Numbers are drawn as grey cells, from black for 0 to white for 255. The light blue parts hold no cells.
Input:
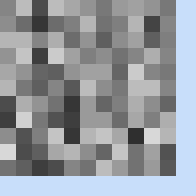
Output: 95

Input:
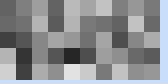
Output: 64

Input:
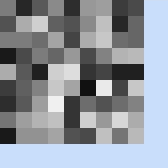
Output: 146

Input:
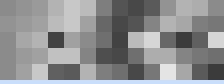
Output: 161

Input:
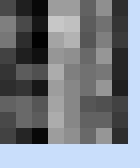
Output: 37

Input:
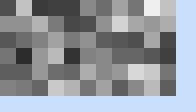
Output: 122

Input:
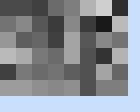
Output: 156
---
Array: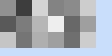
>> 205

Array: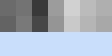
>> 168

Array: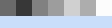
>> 252

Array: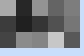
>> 88

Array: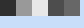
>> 103

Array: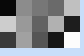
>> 252
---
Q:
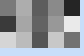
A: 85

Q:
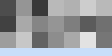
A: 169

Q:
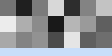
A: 229

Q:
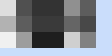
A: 30

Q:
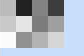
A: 145

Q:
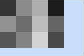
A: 131

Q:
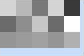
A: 161

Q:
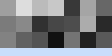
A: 116

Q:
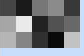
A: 48

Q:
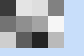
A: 93
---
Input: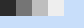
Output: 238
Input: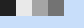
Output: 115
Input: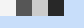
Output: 40
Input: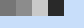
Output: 41
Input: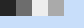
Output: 170
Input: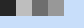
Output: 152
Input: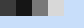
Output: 216
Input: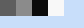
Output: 248
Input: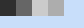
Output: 173
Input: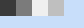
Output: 191
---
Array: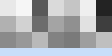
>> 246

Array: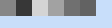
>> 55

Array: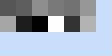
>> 94

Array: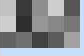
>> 58

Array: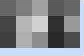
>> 125

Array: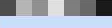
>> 181

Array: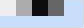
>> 172
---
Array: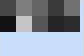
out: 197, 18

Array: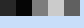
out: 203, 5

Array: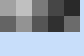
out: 192, 41

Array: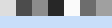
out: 250, 39

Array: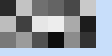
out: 237, 13

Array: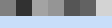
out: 211, 49

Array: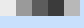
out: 235, 58
